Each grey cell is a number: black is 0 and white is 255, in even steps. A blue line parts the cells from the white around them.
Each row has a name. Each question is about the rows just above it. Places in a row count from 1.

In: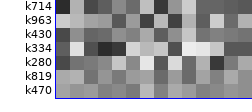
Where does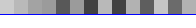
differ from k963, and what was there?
12, [204]
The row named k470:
[163 149 155 129 137 122 185 129 170 155 129 137 149 143]
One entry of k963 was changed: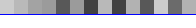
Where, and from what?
11, [94]
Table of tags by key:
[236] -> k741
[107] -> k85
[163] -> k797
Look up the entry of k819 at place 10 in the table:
k85
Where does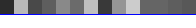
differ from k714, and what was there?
2, [178]
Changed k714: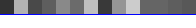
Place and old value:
1, [44]
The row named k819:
[170 178 115 149 122 155 163 107 155 107 163 129 170 143]

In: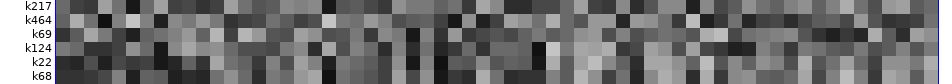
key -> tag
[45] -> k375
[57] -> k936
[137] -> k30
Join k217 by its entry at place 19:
k30
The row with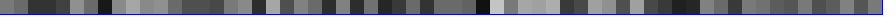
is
k124
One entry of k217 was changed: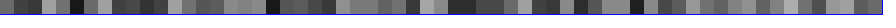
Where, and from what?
50, [144]

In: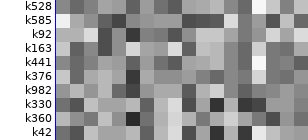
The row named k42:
[113  84 192 164 164 184  97 184 219  78 164  51 178  57 232 192 164 156]
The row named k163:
[199  97 136  78 143 213 164 156 219  97 192 184 136 105 207 121 113 170]
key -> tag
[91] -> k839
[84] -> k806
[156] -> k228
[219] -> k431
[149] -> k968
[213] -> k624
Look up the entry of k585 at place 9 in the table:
k228
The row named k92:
[178 178 219  78 143  57 129 121  84 143 199 199 164 121 149 213 164 219]

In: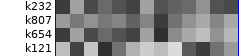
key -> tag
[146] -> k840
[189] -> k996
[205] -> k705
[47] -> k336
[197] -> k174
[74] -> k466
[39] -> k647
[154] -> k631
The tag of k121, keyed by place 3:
k174
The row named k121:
[189  66 197  47 114 177 205 189 219  90  60 114 154]

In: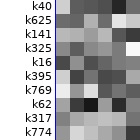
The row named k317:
[129 169 184 192 184 115]
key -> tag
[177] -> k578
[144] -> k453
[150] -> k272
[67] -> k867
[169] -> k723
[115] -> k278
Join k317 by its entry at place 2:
k723
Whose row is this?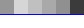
k774

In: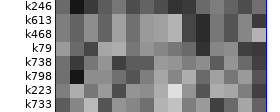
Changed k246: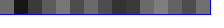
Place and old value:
7, [99]
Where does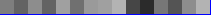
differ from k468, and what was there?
14, [134]
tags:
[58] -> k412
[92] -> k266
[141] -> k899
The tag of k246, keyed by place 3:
k412
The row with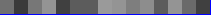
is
k738
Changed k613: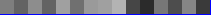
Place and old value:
13, [84]
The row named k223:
[126 173 119 154  77 148 141 173 223 148  84 173 166 126  64]

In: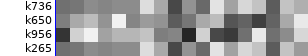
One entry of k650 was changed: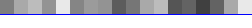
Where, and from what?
5, [241]
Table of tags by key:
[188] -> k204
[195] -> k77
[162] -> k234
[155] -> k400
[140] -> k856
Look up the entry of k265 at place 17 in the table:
k77
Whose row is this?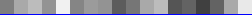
k650
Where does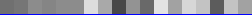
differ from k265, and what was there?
18, [155]
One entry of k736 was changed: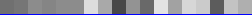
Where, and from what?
15, [195]
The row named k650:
[126 169 188 147 241 133 155 147  92 118 169 188  85  99  64  99 169 233]
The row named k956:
[ 52 209 241 162 182 182 195 126 133  37 209  72  58 112 233 112 140 215]

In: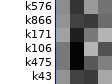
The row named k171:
[161  31 121 180]
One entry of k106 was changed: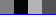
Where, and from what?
1, [121]
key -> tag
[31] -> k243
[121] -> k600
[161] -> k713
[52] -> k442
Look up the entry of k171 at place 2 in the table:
k243
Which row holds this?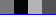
k106
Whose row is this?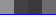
k866

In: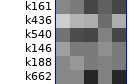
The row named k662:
[135 135  39 129  39]
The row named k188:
[135 151 123 129 123]
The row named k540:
[115  76  70 129  70]
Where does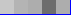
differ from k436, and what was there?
1, [206]
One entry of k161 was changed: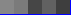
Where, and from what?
5, [70]
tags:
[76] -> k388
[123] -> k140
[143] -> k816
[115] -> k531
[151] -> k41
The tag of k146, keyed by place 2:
k140

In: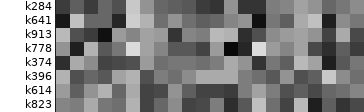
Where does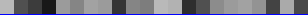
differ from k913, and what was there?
4, [16]
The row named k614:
[155  95 147 178 103 170  67  73 147  95  67  67  60 125 162 125  80  95
  73 103 111 133]

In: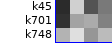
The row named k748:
[179 223 150 187]
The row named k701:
[ 49 163 171 129]

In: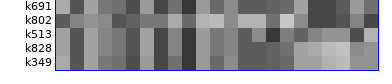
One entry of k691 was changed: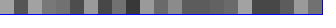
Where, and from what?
1, [170]
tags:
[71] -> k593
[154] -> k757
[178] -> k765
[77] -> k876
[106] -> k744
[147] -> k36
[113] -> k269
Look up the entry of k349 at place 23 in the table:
k36
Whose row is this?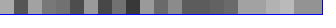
k349
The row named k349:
[170  85 162 120 113  77 154  71 113  56 154 106 139  92  92  98 106 162
 162 178 186 147 147]

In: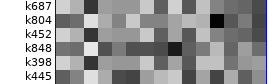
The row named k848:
[115 109 231  81 123  81  81  75  27  95 123 186 101 158 109]
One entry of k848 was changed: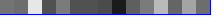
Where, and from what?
14, [158]
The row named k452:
[209 178  53 158 151 151 201  95 164  87 193 131 109 101  75]
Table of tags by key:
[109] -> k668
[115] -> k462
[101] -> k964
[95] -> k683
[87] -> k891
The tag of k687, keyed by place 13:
k668

